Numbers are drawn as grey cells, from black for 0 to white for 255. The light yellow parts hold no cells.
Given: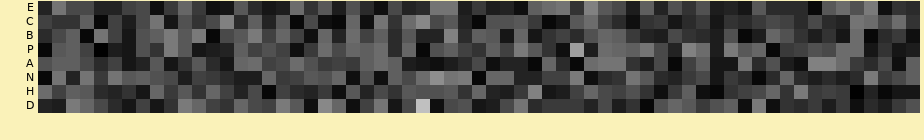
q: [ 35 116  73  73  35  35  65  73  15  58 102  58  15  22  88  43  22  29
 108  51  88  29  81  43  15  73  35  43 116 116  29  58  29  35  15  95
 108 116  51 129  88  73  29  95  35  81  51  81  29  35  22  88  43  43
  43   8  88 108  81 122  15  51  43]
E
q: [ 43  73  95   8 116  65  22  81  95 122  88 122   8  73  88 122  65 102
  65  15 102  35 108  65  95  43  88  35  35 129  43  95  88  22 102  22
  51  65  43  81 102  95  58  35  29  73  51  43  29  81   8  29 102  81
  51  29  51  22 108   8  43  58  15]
B
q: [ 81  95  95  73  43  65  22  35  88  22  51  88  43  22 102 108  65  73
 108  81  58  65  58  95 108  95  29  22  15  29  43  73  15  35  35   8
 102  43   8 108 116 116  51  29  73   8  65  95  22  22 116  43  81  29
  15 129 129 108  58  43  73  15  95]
A
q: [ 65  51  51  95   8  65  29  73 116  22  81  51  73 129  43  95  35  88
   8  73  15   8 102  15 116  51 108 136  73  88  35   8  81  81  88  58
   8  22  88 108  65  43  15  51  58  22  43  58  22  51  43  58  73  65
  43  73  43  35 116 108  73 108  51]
C

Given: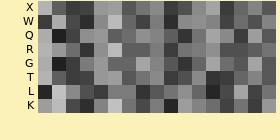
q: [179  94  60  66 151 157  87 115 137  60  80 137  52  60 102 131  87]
T
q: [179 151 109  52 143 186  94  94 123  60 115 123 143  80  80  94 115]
R
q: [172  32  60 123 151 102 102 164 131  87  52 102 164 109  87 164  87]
G
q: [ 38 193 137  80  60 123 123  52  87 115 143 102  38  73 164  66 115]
L

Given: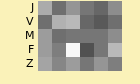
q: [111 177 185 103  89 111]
V
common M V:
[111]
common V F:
[185]
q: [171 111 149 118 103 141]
J

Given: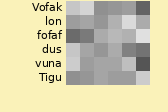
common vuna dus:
[165]
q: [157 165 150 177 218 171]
lon
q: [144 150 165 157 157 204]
Tigu
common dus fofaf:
[171]
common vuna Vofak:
[157]
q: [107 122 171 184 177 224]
fofaf

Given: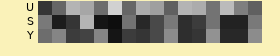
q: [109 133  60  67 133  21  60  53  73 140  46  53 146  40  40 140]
Y
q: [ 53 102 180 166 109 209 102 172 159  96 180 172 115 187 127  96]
U
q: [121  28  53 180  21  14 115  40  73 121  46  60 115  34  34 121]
S

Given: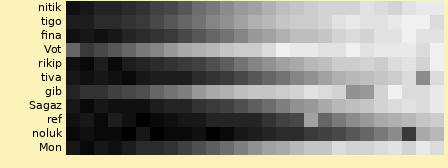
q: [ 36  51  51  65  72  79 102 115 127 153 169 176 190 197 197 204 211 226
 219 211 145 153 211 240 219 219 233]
gib
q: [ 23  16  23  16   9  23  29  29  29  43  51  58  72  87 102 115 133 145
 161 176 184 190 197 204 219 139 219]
tiva
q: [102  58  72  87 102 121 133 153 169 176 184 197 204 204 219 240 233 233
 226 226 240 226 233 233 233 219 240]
Vot
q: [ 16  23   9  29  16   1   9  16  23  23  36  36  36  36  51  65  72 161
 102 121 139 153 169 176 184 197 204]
ref
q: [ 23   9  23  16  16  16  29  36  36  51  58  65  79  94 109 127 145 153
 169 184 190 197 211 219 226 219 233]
Sagaz

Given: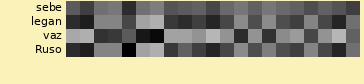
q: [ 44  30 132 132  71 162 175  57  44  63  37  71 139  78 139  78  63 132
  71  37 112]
legan
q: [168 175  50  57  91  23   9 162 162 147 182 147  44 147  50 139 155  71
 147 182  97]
vaz
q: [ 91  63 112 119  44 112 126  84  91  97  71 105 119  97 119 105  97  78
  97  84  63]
sebe

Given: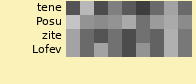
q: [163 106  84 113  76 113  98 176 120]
zite
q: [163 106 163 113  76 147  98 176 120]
Lofev
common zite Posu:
[113]

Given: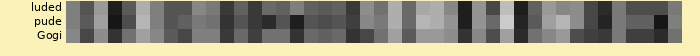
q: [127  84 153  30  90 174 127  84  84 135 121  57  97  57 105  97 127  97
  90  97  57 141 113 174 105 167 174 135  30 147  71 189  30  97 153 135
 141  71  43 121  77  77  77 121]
luded
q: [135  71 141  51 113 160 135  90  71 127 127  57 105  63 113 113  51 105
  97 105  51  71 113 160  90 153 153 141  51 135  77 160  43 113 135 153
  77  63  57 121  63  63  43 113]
Gogi

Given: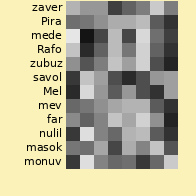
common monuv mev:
[104]
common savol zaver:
[151]

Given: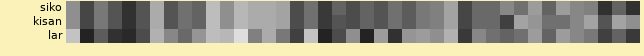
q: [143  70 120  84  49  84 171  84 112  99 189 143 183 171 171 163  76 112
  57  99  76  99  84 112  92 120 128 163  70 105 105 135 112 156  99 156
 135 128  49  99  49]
siko
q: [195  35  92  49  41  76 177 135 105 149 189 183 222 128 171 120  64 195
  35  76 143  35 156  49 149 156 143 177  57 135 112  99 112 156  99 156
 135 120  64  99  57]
lar

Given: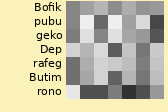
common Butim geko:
[166]
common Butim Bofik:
[181]

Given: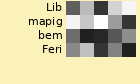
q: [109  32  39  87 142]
bem
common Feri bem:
[32]
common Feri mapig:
[53]
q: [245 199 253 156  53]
mapig
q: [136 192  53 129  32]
Feri
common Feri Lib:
[53]

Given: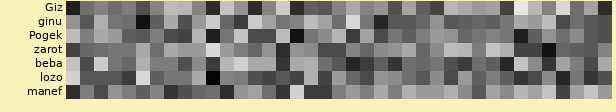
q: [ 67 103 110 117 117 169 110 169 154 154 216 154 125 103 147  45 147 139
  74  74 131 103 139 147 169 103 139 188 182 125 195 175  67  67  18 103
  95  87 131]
zarot
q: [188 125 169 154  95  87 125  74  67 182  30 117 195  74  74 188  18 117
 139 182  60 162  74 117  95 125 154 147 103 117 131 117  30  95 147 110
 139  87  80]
Pogek
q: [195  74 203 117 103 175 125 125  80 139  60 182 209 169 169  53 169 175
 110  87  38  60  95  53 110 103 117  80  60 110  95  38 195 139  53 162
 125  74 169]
beba
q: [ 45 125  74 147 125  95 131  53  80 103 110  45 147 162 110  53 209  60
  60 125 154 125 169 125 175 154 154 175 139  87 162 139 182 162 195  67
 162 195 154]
manef

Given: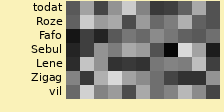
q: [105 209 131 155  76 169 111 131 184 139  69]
vil

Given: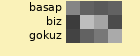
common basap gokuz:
[98]
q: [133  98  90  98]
basap

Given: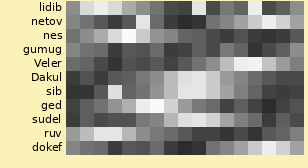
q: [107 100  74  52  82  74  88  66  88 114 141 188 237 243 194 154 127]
Veler
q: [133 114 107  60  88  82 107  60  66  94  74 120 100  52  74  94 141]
gumug

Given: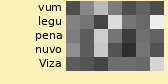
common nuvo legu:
[117]
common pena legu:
[117]
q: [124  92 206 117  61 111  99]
pena
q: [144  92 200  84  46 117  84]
nuvo
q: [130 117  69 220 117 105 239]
legu

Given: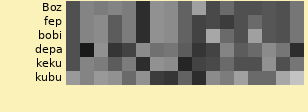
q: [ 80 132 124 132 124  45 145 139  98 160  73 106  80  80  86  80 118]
Boz
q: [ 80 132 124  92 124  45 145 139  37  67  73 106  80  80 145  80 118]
keku
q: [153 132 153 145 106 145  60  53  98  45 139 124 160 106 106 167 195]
kubu
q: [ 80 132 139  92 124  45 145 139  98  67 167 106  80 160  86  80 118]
bobi
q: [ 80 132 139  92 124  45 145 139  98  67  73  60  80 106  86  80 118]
fep

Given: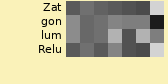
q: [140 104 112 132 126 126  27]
gon
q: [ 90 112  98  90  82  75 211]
Zat

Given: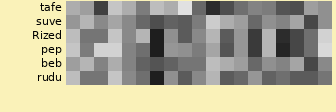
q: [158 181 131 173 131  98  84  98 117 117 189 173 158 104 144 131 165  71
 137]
beb
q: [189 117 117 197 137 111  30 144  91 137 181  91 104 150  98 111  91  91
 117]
rudu
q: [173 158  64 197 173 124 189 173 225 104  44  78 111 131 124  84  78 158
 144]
tafe

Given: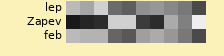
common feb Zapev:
[171]
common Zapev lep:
[208]

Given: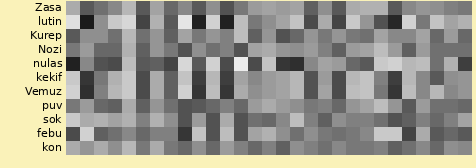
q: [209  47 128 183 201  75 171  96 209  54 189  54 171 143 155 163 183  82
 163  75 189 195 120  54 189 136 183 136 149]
Vemuz
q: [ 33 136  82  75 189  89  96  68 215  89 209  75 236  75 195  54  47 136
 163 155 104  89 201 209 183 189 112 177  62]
nulas
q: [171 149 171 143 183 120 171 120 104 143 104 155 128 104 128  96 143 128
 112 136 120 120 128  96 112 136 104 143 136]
kon
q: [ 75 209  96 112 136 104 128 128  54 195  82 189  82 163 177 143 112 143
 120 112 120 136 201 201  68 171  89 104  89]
febu

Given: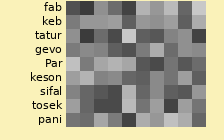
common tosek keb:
[158]
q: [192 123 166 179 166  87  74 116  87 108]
Par
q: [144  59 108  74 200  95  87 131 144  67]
tatur
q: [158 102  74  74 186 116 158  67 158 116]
tosek
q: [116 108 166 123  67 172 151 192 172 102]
pani
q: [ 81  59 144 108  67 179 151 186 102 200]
fab
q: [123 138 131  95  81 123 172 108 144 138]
gevo

